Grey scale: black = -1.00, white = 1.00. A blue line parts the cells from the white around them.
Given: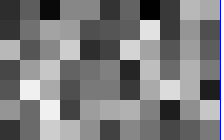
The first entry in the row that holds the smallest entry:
-0.65
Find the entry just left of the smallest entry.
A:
-0.22
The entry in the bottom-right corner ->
-0.05
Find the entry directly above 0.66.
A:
-0.27
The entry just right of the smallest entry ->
-0.55
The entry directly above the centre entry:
-0.49
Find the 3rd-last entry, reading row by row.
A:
-0.44
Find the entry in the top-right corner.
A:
0.33
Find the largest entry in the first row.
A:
0.44
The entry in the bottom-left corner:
-0.60
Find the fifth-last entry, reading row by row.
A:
0.06
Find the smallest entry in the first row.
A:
-0.99
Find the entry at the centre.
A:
0.00
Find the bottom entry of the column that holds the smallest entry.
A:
-0.11
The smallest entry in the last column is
-0.77
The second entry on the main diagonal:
-0.11
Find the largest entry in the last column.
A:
0.55
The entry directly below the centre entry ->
-0.05
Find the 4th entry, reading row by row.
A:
0.06
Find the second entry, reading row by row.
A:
-0.27
